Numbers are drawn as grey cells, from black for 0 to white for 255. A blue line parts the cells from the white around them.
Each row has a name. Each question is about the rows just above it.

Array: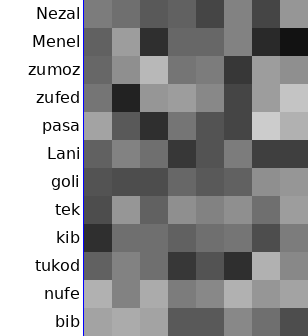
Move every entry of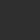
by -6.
[41]
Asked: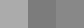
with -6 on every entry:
[165 118 130]
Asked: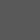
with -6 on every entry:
[83]
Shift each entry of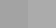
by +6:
[169 177]
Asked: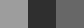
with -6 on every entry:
[151  41  97]

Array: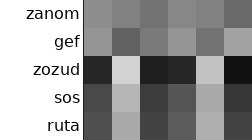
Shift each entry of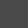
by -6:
[67]
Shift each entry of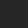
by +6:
[44]
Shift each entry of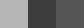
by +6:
[188  66  91]
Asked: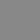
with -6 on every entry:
[129]
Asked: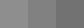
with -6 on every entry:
[136 123 108]
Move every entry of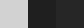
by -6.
[204  25  32]
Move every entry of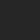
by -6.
[32]

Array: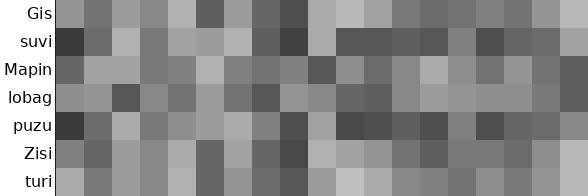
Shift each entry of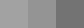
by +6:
[168 154 121]
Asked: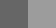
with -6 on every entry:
[ 96 150]

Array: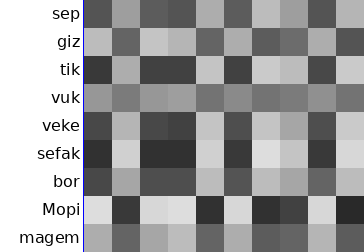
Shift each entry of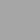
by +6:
[172]
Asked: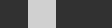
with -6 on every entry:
[ 43 202  43  43]
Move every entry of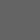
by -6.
[94]

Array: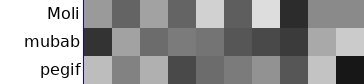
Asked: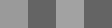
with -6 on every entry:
[148  94 156  94]
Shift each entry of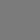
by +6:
[129]
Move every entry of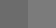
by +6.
[114 129]
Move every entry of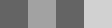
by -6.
[ 94 156  94 203]
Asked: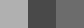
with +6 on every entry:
[182  79 114]
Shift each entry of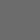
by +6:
[114]
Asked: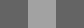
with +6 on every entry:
[106 168 106]

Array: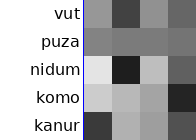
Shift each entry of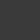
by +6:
[64]
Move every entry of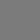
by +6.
[129]
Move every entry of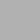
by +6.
[183]
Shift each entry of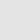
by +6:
[234]
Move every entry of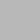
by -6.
[178]
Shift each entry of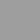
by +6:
[164]
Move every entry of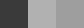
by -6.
[ 52 171 152]

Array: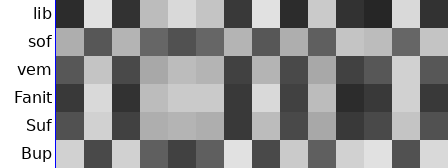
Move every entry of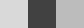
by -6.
[211  59 182]
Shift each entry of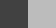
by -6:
[ 59 182]
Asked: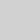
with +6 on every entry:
[215]
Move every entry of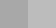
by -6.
[162 182]
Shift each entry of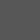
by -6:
[81]
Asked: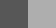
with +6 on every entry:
[ 93 180]

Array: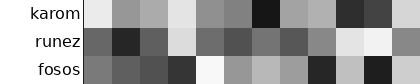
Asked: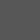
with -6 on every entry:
[81]
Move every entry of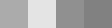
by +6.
[177 234 150 135]
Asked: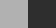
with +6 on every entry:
[183  52]

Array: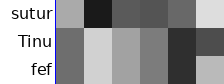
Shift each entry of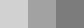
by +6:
[215 168 130]
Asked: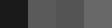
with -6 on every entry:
[20 84 78 98]
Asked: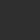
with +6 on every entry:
[53]
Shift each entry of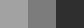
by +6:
[168 130  53]

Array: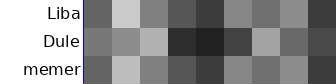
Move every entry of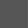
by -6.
[80]
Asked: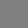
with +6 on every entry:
[134]
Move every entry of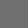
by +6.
[118]
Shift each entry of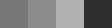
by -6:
[114 135 171  40]
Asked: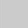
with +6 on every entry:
[209]
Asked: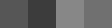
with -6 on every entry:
[ 80  54 129 106]
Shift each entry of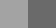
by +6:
[169 112]

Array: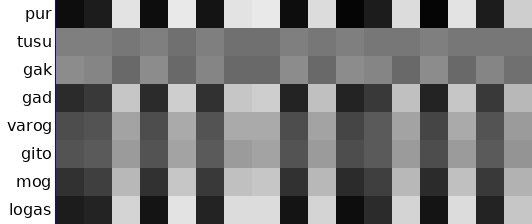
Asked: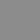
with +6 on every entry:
[146]
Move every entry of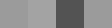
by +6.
[161 169  89 161]

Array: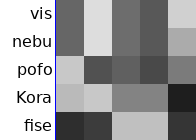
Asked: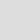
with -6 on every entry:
[215]
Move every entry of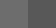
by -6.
[103  82]
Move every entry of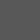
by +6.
[94]
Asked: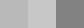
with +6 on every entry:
[192 206 137]

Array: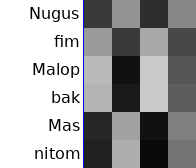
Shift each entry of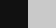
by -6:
[ 11 195]
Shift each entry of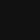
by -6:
[11]
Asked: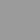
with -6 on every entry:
[149]
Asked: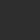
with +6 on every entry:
[52]
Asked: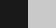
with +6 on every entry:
[ 31 207]

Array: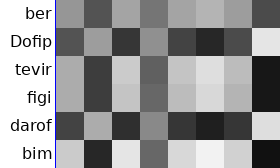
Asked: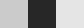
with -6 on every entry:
[197  33 223]
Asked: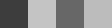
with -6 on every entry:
[ 55 190  97 182]
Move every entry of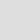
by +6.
[228]
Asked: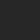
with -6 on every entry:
[33]
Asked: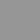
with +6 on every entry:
[156]

